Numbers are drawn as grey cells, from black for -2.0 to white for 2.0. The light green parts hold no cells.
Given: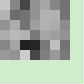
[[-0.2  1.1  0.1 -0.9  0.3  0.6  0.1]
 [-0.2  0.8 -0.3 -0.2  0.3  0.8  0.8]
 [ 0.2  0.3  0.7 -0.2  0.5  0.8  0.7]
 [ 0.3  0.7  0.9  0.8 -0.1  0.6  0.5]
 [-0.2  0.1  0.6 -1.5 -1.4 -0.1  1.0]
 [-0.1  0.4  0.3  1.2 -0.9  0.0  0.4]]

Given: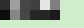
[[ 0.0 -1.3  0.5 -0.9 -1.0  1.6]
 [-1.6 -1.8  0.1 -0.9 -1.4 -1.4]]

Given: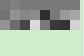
[[-0.1 -0.1  0.0 -0.1 -0.1 -0.1 -0.1 -0.1]
 [ 0.6 -0.2  0.3  0.1  0.2 -1.3 -0.1  0.4]
 [ 1.3  0.3 -0.3 -0.9  1.4 -0.1 -1.1 -1.2]]

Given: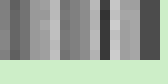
[[-0.8  0.0 -0.5 -0.2  0.4  0.5  0.9 -0.2  0.0  0.2  0.9 -1.0  1.1  0.5
   0.5 -0.8]
 [-0.8  0.0 -0.4 -0.2  0.4  0.4  0.9 -0.1  0.0  0.2  0.8 -1.2  1.0  0.6
   0.6 -0.8]
 [-0.8  0.0 -0.4 -0.2  0.4  0.6  1.0 -0.2  0.0  0.2  0.8 -1.1  1.2  0.5
   0.6 -0.8]
 [-0.8  0.1 -0.4 -0.2  0.4  0.5  1.0 -0.1  0.0  0.2  0.9 -1.1  1.0  0.5
   0.6 -0.8]
 [-0.8  0.1 -0.4 -0.2  0.4  0.5  0.9 -0.1  0.0  0.2  0.9 -1.1  1.1  0.5
   0.6 -0.8]
 [-0.8  0.0 -0.5 -0.2  0.4  0.5  1.0 -0.2  0.0  0.2  0.8 -1.1  1.2  0.5
   0.6 -0.8]]

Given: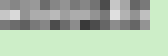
[[-0.1  0.3  0.1  0.3  0.4 -0.3  0.1  0.3 -0.1  0.1 -0.2 -0.8  1.1  0.6
  -0.4]
 [ 1.0  1.1  1.4  0.3  0.7  0.7  0.9  0.5  0.7  0.7  0.3 -0.1  1.5  0.8
   0.3]
 [ 0.3 -0.1 -0.3 -0.5 -0.1  0.1 -0.8 -0.3  0.2 -1.1 -0.8 -0.4  0.2 -0.1
  -0.4]]

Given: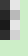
[[ 1.6 -1.1]
 [ 0.9 -1.4]
 [ 1.6 -1.6]
 [ 1.3 -1.3]]

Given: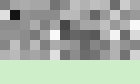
[[ 0.7  0.0  0.6  0.7  0.6  0.6 -0.2  0.2  1.0  0.8  1.0  0.9 -0.3  1.2]
 [ 0.4  1.5 -1.7  0.3  0.2  0.2  0.2  0.9  0.9  0.4 -0.4  0.4  1.2  0.2]
 [ 1.9  0.2  0.2  0.3  0.7  0.0  0.6 -0.9  0.1  0.6  0.6  1.0  0.4  0.8]
 [ 1.4  0.3  0.3  0.2 -0.1  0.6  1.9 -0.7 -0.4 -0.5 -0.6  0.8  1.8 -0.3]
 [ 0.1  0.1  1.0  0.2  0.9  0.0  0.7  0.5  0.3 -0.4  0.1 -0.1  0.8  0.3]
 [ 1.3  0.8  0.9  0.5  0.6  0.4  1.5 -0.2  0.2 -0.3 -0.2  0.4  0.8 -0.2]]

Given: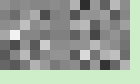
[[ 0.2  0.3  0.1  0.2  0.1  0.1  0.2  0.1  0.8 -1.3  0.4 -0.5  0.9]
 [ 0.1  0.0 -0.3  0.3  0.7 -0.8  0.0  0.1 -0.7  0.3  0.3  0.5 -0.6]
 [ 0.5  0.2  0.3  1.0  0.2  0.4  0.1  0.1  0.7  0.9 -0.5  0.3  0.0]
 [-0.1  0.6  1.8  0.1  0.1 -0.2  0.0  0.0 -0.5  0.3 -0.9  0.1  0.3]
 [-0.2 -0.3 -0.8  0.3 -0.6  1.2  0.2  0.2  0.3  0.3  0.9  0.4  0.2]
 [-0.3 -0.6  0.1  0.9 -0.4  0.1  0.3  0.3 -0.6  1.4 -0.2  0.8  1.0]
 [ 0.8 -0.4 -0.6 -0.1  0.8  0.4 -0.1  0.1  0.2 -0.6  0.4 -1.2 -0.4]]

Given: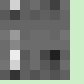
[[-0.3 -0.3  1.3 -0.5 -0.3 -0.6 -1.0]
 [-0.4 -0.6 -1.0 -0.5 -0.6 -0.5 -0.6]
 [-0.4 -0.4 -0.4 -0.4 -0.4 -0.4 -0.4]
 [-0.2 -0.2  0.4 -0.4 -0.3 -0.3 -0.4]
 [-0.3 -0.3  0.1 -0.3 -0.3 -0.3 -0.3]
 [-0.5 -0.3  1.7 -0.6 -0.3 -0.9 -1.5]
 [-0.3 -0.2  1.3 -0.5 -0.3 -0.6 -0.9]
 [-0.5 -0.6 -1.2 -0.5 -0.7 -0.5 -0.7]]
